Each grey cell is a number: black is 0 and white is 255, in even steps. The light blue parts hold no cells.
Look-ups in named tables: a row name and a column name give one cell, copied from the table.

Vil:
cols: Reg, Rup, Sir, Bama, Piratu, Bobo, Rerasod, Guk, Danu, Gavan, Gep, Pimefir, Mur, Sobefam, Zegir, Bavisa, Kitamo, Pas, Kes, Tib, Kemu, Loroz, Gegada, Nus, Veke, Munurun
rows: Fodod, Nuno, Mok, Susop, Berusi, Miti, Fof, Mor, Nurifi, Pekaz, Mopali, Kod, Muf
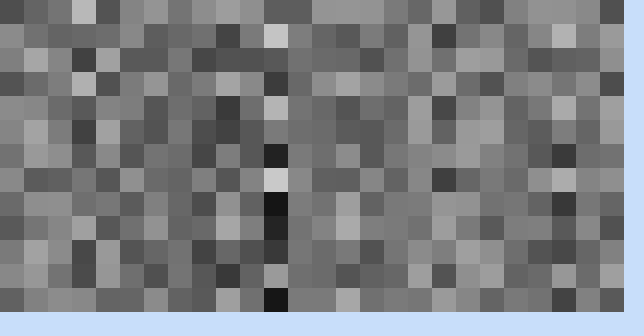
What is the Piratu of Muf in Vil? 100
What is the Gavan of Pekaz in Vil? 166
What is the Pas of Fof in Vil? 131
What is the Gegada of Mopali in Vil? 83
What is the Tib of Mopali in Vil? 159
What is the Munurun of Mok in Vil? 143
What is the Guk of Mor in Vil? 100
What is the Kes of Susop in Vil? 155
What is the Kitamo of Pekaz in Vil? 122
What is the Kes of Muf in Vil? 154
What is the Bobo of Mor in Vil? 144
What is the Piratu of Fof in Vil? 137
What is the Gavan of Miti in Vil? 66
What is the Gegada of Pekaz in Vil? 127
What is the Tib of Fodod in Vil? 96

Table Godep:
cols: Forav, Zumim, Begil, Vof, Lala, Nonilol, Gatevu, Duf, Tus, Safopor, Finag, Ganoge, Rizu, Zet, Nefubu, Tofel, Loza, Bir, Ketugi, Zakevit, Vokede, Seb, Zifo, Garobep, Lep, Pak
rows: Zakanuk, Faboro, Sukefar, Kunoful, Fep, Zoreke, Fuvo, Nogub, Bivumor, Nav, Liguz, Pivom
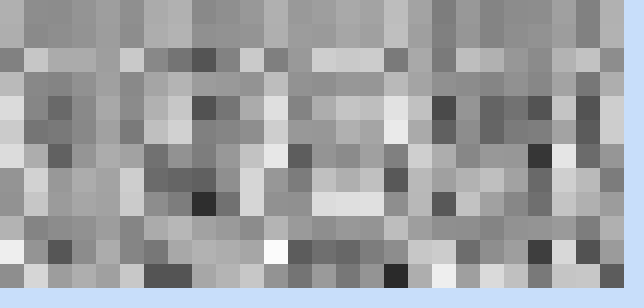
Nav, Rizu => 154
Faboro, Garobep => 157
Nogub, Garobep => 207
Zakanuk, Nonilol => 143
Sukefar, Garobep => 179
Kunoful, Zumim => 136
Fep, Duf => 199
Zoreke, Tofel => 165
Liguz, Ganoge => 251
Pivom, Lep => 199
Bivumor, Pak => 156
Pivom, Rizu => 116
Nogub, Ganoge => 151
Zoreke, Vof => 136
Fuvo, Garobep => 229
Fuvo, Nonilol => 162
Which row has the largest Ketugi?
Pivom

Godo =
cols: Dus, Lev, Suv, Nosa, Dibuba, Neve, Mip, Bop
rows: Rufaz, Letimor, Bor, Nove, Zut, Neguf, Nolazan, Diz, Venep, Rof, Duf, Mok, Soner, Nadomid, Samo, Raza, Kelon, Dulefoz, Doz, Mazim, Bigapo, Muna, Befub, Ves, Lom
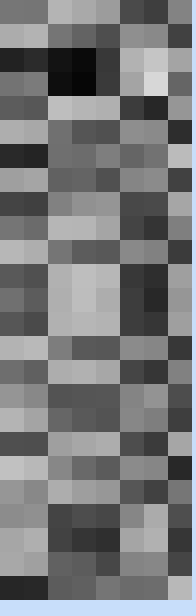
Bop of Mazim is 40
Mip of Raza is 54
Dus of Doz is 79
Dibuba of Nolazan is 126
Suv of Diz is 97
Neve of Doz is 77
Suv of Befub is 66
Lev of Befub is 175
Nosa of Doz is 167

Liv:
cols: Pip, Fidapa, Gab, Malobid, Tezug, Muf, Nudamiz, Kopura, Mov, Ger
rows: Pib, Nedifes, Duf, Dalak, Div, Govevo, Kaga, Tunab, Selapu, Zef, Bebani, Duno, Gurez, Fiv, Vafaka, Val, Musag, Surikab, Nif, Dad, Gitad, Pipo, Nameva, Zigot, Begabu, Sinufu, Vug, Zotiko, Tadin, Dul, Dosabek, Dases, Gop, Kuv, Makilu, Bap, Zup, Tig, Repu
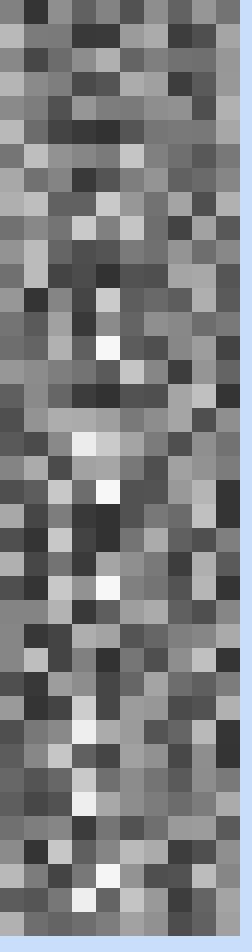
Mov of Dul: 82
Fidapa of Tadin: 56
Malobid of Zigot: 58
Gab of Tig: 119
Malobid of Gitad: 109
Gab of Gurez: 133
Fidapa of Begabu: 52
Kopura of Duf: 113
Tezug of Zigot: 165
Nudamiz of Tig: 153

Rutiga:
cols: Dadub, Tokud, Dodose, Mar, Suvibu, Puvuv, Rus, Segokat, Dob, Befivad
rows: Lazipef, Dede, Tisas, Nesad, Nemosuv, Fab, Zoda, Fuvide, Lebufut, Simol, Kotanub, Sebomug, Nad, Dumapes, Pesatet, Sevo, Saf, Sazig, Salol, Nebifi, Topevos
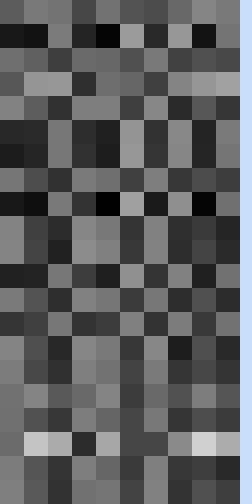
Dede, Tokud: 18
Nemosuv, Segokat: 42
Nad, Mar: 129
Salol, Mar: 44
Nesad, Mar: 47
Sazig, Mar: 125
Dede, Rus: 41
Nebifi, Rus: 127
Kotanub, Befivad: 42
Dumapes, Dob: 57
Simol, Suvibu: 120
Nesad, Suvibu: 110
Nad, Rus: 119
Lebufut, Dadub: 24
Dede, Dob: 19
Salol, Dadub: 107
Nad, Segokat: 45
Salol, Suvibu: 167
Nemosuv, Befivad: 54
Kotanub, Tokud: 68
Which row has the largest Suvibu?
Salol

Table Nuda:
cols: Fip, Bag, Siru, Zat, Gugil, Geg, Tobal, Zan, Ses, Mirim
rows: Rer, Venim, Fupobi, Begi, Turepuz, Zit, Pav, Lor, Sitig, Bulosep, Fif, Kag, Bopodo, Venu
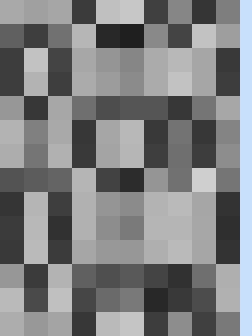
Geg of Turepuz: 84
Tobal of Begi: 171
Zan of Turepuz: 54
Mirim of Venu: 120
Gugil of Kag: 79
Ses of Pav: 60
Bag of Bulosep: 185

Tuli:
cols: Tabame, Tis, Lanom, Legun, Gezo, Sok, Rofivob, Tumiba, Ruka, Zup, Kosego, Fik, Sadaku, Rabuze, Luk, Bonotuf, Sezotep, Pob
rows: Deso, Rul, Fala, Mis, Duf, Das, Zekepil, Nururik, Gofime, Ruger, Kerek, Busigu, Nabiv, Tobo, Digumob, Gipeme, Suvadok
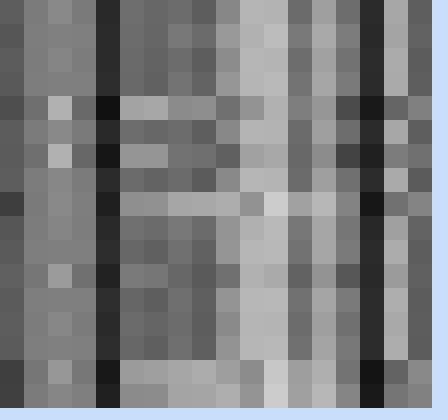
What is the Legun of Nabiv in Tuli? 127
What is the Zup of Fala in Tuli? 140
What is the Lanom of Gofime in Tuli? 137
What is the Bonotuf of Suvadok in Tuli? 25
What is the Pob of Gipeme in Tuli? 137
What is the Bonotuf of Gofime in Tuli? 23
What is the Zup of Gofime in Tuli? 173
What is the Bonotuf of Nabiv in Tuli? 44
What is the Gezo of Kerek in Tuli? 45
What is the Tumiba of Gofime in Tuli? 166
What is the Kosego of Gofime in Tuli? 146
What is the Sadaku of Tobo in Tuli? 108
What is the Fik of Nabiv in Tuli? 184
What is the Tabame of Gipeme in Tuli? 63
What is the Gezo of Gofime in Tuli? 31
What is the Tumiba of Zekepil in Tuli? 114
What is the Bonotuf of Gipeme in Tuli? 20
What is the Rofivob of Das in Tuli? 103

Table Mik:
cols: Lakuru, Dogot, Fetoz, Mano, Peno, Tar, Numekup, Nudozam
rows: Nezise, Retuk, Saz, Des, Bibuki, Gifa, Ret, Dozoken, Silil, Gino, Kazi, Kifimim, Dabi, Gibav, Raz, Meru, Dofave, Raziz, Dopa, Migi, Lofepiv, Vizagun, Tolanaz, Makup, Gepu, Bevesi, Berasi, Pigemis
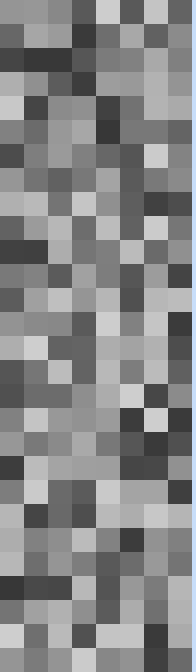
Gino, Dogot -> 155
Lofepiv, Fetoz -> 106
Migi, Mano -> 159
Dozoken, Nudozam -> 138
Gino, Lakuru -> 98
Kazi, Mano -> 117
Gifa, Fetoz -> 152
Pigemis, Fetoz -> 148
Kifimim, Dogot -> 130
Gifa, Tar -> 120
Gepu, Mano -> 184
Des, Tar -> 153
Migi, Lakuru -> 61
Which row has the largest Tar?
Dofave

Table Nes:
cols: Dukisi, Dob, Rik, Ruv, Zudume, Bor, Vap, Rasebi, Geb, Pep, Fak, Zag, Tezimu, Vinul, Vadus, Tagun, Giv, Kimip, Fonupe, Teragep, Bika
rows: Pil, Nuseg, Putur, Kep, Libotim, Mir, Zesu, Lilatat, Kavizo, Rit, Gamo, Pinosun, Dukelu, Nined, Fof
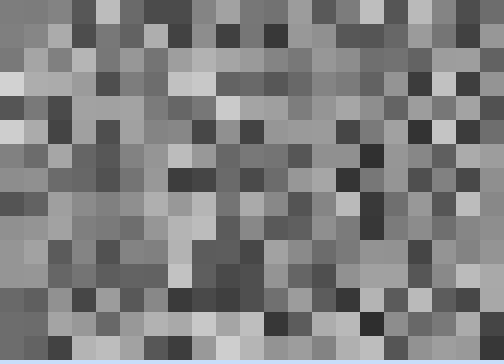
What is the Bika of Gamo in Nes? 148
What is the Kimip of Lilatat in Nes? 79
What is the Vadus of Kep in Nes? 123
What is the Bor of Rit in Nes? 110
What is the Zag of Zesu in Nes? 116
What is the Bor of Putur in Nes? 151
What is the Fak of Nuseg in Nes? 118
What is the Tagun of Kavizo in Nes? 57
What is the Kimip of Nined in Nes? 104
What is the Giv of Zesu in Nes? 150
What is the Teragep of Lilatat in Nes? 72
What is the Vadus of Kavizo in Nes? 186
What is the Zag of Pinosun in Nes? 148
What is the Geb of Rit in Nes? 188
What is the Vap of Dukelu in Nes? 136

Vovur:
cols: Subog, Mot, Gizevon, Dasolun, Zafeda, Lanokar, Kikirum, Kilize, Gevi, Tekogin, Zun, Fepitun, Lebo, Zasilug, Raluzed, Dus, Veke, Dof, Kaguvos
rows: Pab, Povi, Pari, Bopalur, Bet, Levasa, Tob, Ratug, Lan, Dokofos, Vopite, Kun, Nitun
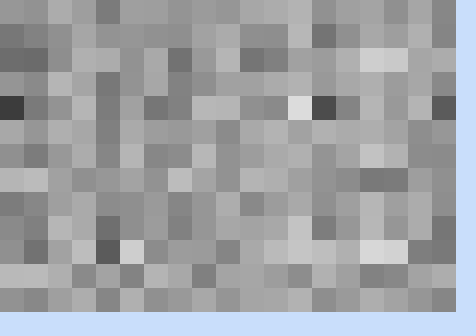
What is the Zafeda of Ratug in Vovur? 151
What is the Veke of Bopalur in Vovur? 156
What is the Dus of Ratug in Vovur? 121
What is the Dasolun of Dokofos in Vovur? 170
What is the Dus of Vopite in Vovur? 215
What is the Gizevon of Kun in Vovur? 175
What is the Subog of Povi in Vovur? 119

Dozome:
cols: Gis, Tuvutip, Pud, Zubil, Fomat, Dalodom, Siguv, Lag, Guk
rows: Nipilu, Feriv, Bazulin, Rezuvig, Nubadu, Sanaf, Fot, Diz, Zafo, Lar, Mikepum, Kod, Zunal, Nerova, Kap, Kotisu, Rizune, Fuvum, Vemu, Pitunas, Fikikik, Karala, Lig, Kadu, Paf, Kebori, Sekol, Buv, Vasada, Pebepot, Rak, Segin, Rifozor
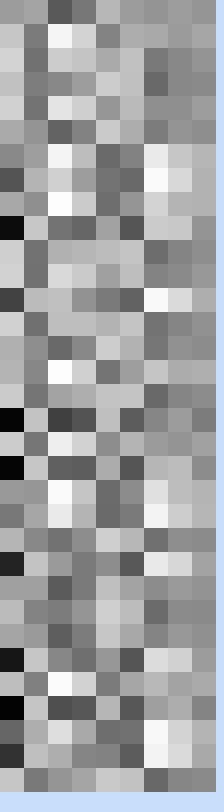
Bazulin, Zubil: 196
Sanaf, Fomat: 202
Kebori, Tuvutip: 131
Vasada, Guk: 170
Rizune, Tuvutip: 117
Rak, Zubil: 169
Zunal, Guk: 174
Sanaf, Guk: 142
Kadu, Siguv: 233
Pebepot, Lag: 173
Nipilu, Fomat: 183
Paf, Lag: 154
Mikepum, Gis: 207
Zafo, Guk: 178
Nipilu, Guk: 149

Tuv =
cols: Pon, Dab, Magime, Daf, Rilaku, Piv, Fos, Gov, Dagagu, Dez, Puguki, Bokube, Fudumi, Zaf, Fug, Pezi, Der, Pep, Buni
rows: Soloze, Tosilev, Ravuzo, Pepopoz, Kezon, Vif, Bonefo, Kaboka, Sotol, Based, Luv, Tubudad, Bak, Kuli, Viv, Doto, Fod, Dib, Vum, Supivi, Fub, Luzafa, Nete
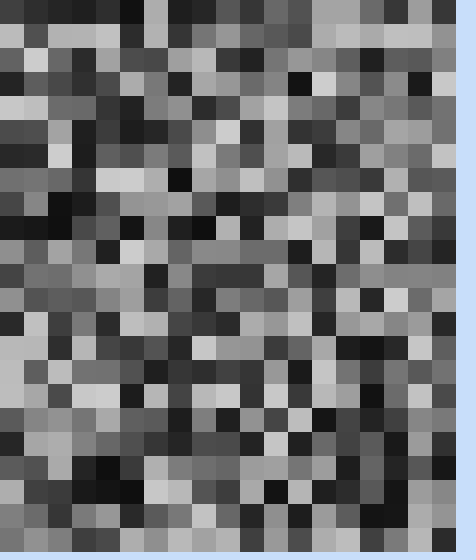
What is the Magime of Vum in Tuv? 173
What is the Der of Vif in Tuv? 165
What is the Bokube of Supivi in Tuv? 160
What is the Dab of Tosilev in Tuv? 80
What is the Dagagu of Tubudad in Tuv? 59
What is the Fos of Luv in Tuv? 169
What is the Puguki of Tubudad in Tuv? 55
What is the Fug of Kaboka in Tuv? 78
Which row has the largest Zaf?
Pepopoz

